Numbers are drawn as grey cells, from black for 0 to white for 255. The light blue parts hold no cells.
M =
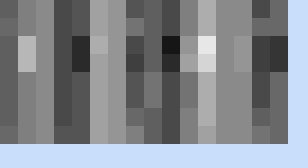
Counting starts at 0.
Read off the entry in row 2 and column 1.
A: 183
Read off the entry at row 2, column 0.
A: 95
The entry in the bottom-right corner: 104
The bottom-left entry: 104
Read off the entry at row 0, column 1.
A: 127
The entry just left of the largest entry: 149
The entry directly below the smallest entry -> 42
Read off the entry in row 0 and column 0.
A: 95
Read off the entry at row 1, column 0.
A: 104
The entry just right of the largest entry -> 138
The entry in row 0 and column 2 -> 138
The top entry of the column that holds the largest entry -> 173
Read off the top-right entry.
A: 104
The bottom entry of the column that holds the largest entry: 161
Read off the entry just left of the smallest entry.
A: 95
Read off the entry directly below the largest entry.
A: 213
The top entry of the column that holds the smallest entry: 73
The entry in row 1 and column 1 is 127
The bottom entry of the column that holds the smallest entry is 73

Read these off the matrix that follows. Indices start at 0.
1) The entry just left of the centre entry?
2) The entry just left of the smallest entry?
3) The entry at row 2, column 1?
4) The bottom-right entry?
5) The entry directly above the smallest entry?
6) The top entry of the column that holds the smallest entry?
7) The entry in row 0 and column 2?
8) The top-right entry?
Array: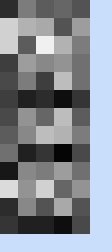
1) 147
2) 53
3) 92
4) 73
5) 178
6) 102
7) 92
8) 83

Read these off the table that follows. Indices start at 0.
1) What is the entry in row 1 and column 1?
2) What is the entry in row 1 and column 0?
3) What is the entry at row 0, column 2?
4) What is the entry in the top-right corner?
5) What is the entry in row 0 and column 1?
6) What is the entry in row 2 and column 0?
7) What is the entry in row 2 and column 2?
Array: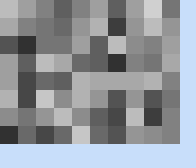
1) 129
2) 168
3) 129
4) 117
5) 159
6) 83
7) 117

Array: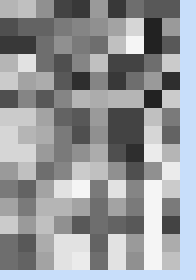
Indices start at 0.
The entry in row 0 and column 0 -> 181
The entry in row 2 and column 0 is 56
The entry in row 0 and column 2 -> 144
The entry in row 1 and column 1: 99
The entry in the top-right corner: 88
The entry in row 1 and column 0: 79
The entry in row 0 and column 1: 192
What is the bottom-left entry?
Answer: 110
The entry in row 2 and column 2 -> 110
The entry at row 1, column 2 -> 99
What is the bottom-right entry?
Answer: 192

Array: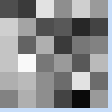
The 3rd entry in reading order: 226
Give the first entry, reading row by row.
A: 78
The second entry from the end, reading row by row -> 10
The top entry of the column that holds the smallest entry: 207
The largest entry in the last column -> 186
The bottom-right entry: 154
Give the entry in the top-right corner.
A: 154
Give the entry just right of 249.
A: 119
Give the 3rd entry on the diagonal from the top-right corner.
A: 58

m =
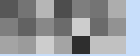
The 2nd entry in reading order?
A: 116
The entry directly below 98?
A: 155
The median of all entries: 136
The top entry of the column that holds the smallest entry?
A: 126
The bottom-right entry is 193
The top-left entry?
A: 87

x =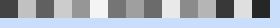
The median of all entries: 150
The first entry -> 67
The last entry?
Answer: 38
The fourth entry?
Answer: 204

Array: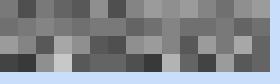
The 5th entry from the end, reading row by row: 100
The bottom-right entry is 100
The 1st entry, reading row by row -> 121
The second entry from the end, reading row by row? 88
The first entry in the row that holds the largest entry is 67
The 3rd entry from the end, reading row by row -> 155
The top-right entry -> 155
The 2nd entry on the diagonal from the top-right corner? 100
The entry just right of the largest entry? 88
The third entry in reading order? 121
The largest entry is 200
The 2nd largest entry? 179
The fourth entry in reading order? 100
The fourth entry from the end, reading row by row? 67
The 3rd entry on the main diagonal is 88
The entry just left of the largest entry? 143

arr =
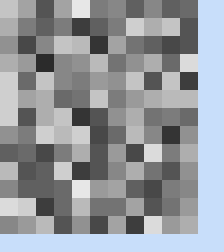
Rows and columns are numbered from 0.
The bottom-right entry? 174
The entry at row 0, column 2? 84
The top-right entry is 106
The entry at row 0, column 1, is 163
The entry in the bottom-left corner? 135
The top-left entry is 196
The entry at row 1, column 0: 174
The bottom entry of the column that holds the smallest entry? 186
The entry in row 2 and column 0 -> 145
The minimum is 43
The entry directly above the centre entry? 196
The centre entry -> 84
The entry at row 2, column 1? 72
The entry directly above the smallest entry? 135

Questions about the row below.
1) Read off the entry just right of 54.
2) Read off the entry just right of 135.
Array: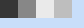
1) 135
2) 234

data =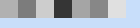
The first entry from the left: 177
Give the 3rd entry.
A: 205
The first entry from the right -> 224
